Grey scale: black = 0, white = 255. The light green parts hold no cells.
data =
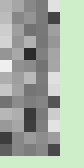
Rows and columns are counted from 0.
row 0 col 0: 181
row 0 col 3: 123
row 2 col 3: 120
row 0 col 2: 136
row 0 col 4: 225
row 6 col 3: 124
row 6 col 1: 158
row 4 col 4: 165
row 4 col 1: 168
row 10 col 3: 127
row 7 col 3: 121
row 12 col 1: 135
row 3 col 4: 150
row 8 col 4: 84
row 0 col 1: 166
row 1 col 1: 135
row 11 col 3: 141
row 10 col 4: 227
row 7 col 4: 217
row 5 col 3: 115

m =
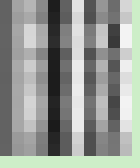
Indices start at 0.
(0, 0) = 98
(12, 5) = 92
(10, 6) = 233
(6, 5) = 100
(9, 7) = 109
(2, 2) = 214
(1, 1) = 157
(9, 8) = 184
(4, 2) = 175
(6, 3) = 142
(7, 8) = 171
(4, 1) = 160
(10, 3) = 147
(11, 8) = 134
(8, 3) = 166
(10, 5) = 103
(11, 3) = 126
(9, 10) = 241
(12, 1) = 151
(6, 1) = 165
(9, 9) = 78
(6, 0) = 97
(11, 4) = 37
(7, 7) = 97
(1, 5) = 93
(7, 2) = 199
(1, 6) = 215
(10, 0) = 98
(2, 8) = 196
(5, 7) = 103
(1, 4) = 34
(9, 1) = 168
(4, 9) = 112
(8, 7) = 115
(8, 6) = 230
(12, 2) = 159

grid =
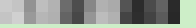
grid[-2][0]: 203
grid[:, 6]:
[77, 71]
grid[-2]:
[203, 196, 146, 190, 178, 108, 77, 135, 177, 170, 84, 44, 75, 99, 42]
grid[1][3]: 182
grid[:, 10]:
[84, 68]

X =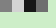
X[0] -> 128
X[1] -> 211

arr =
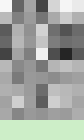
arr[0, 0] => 247
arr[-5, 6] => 181
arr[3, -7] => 103
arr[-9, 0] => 186
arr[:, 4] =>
[213, 169, 111, 125, 78, 181, 140, 191, 207, 159]
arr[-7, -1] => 115
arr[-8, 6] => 107
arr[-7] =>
[103, 183, 151, 196, 125, 109, 115]
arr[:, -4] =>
[68, 117, 210, 196, 240, 119, 149, 108, 93, 147]
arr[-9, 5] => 203
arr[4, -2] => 37
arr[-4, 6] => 160
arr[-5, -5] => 150
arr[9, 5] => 155
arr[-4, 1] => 122
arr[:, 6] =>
[234, 176, 107, 115, 90, 181, 160, 176, 165, 173]
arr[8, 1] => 207
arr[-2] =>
[162, 207, 158, 93, 207, 186, 165]
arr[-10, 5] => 245

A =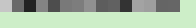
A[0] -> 198
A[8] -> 93
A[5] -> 121
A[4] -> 77

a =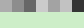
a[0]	173
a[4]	163
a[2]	103

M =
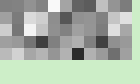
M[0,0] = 128
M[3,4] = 128
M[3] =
[159, 153, 116, 63, 128, 163, 176, 128, 64, 144, 153]
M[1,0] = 160
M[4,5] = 178
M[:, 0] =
[128, 160, 205, 159, 186]
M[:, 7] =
[92, 148, 149, 128, 177]
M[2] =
[205, 118, 243, 195, 144, 129, 160, 149, 125, 223, 167]
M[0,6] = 99
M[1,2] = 218
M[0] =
[128, 130, 146, 131, 249, 164, 99, 92, 192, 148, 124]
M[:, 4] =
[249, 142, 144, 128, 149]
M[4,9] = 111

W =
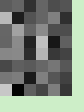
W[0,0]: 92
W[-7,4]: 128
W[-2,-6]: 119
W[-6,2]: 101
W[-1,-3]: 69
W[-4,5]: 67
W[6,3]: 128
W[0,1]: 101
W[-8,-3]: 101
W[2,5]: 77
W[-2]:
[119, 125, 26, 128, 86, 65]
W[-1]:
[199, 4, 95, 69, 126, 54]
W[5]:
[72, 95, 90, 103, 118, 87]
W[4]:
[135, 137, 45, 181, 56, 67]
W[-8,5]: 84

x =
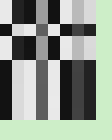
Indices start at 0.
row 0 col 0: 233
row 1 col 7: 217
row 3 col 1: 34
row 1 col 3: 157
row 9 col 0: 18
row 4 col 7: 217
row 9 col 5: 19
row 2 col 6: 65
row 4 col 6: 186
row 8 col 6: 65
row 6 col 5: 19
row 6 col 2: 232
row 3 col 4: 18
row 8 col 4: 234
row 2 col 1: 218
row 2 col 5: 19
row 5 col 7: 34
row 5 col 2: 232
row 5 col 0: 18
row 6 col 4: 233
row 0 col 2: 20
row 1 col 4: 18
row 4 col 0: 233
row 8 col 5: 19
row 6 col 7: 34

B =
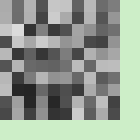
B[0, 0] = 171
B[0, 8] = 108
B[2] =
[198, 219, 52, 128, 58, 81, 164, 144, 100, 112]
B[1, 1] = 109
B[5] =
[84, 181, 105, 101, 98, 113, 187, 103, 187, 189]
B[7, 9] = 158
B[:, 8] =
[108, 85, 100, 66, 147, 187, 91, 116, 190, 171]
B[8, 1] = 159
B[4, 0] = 184
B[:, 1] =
[110, 109, 219, 199, 56, 181, 61, 39, 159, 166]
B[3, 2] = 167
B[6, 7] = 186
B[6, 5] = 150
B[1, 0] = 173
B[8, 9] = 66
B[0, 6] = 98
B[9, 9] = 75
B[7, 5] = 78
